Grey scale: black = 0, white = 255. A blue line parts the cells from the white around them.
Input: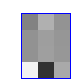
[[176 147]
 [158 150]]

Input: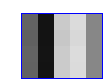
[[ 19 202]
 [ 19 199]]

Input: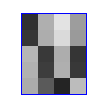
[[175 227]
 [173 218]]

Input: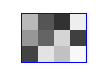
[[ 85  50]
 [100 213]]

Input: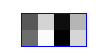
[[212  14]
 [251   2]]

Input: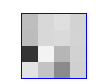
[[216 223]
 [216 218]]

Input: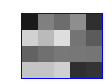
[[128 109]
 [186 222]]
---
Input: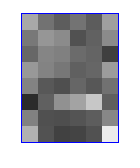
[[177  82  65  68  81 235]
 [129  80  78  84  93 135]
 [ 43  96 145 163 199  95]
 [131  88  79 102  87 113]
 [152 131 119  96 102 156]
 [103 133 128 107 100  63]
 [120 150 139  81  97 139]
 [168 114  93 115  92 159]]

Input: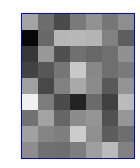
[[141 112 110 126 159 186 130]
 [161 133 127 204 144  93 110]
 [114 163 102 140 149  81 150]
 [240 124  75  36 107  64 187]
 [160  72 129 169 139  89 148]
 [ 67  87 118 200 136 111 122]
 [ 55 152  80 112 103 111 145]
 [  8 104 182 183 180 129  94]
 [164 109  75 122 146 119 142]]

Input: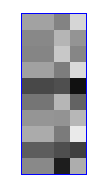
[[137 137  29 173]
 [ 93  93  78  63]
 [171 171 123 234]
 [149 149 147 183]
 [117 117 182  99]
 [ 72  72  79  17]
 [161 161 125 218]
 [133 133 200 134]
 [136 136 181 148]
 [162 162 131 214]]

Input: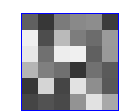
[[ 69  82  73 147 226 169]
 [ 55 213  69 226 142  88]
 [181 127 112  52 113  90]
 [231 112 237 240  96 153]
 [239  77 186 125 108 154]
 [ 96  55 123 137 141  60]]

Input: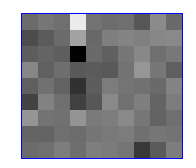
[[107 111 125 110 126 123 117  56  90 125]
 [100 100 111 108 117 121 124 112 118 115]
 [149 115 113 148 122 125 137 119  99 111]
 [ 67 130 111  64  87 137 113 127 100 124]
 [ 95 113  98  49  93 124 116 113 106 131]
 [134  97 110  89  91  89 115 150 119  95]
 [ 93 100  94   2 106  96 118 136 111 120]
 [ 76  91 107 162 104 127 132 128 135 137]
 [107 118 111 235 115 109 111  87 139 106]]

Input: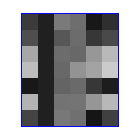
[[ 68  32 120 112  21  64]
 [179  32 115 116 150 184]
 [ 24  32 100 106  55  29]
 [189  32 104 147 163 203]
 [167  32 108 104 151 185]
 [ 78  32  87 108  55  73]
 [ 59  32 122 110  24  47]]
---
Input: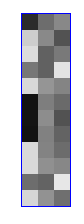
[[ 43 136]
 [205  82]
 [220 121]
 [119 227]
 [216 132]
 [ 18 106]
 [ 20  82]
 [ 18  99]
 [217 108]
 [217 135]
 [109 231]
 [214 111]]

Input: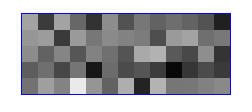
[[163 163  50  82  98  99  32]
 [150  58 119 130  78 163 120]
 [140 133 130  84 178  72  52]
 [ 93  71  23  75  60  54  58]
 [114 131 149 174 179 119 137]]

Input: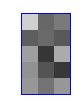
[[208 122]
 [ 94  89]
 [159 171]
 [145  56]
 [151 151]]

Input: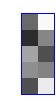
[[105]
 [ 44]
 [164]
 [143]
 [ 79]]

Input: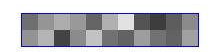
[[111 173 100 225  61 139]
 [147  67 194  98 114 160]]

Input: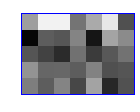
[[158 242 170  80]
 [  6  86  21 139]
 [ 85  43  59 114]
 [147 103 130  85]
 [126 132 163  81]]
